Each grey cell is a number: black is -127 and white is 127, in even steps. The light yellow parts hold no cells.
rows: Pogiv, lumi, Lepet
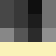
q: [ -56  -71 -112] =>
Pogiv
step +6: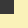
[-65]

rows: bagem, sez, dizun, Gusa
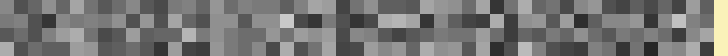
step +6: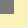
[1]
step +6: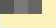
[-33   1 -19]

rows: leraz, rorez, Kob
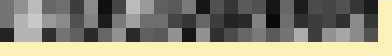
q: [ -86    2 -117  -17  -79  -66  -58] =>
rorez
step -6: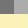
[-17  38]
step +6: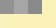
[24 44 16]

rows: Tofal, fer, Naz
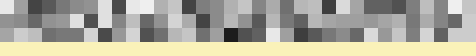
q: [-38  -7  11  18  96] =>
Tofal
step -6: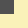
[-52]
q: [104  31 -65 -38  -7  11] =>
Naz
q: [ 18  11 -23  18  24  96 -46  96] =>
fer
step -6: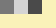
[-13  78 -59]
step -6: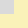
[84]

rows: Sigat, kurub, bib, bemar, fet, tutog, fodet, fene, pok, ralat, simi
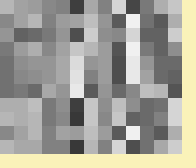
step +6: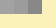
[40 34 14]
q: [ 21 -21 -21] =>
fet
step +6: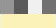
[ 27 -31 118  -8]
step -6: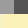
[ 22 -49]
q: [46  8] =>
bemar

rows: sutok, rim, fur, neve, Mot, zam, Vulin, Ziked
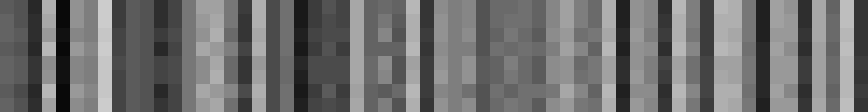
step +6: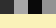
[ -75   45 -112   24]
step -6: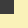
[-73]
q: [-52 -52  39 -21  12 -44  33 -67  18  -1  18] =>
Mot

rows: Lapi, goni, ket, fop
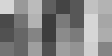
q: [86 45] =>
ket
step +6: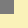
[2]
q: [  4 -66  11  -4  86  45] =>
ket
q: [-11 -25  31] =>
fop
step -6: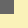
[-31]

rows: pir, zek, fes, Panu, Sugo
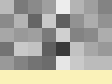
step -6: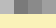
[ 53 -11   4  25]
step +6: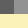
[-26  24]

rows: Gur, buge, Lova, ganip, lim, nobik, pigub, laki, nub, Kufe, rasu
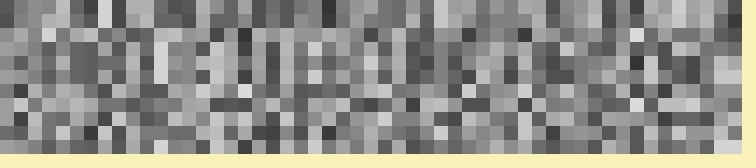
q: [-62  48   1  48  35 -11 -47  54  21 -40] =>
pigub
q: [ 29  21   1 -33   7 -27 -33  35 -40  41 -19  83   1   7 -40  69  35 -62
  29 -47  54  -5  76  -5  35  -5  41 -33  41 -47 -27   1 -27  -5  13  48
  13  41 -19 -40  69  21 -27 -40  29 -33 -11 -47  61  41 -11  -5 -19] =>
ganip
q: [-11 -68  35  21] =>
Lova
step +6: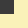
[-62]
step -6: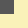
[-46]
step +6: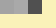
[ 41  47 -41]
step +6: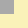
[47]

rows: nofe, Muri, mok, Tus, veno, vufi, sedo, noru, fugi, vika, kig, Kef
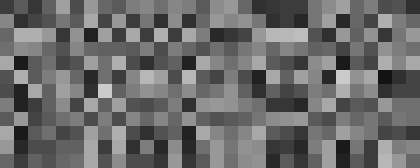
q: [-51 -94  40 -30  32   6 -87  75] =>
vufi
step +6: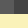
[-31 -53]
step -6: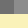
[-22   6]
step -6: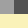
[ 26 -51]
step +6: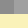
[18 38]
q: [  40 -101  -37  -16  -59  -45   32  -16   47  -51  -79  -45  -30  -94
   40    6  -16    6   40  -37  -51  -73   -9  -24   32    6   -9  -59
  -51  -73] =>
vika

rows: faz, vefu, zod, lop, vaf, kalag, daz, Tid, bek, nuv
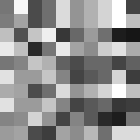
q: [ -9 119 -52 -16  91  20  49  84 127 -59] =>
faz
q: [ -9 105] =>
lop
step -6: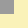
[21]
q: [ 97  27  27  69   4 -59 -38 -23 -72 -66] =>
Tid
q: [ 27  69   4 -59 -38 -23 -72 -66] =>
Tid
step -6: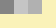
[-2 63 43]
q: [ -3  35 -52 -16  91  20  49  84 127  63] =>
vefu

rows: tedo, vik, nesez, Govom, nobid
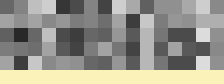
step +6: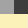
[ 41 -60]
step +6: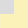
[98]
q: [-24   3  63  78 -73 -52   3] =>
tedo
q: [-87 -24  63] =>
nesez
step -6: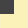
[-66]
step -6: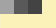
[ 29 -44 -66]
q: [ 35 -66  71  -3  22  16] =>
vik

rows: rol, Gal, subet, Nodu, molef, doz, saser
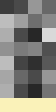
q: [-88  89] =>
subet
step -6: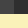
[-65 -86]
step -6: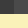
[-73 -59]
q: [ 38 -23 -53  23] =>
doz
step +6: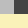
[ 67 -53]
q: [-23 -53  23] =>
doz
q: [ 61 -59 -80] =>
molef

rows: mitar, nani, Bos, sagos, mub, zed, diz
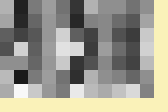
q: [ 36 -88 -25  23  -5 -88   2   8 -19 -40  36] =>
nani
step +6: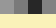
[ 29   1 -82   8]
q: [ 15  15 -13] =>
mitar
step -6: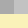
[36 60]
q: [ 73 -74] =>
mub
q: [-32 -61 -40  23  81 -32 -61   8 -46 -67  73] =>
Bos
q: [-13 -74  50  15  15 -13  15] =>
mitar

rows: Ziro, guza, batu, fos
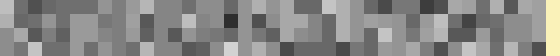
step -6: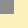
[7]
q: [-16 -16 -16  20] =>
Ziro
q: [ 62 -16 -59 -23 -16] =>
guza

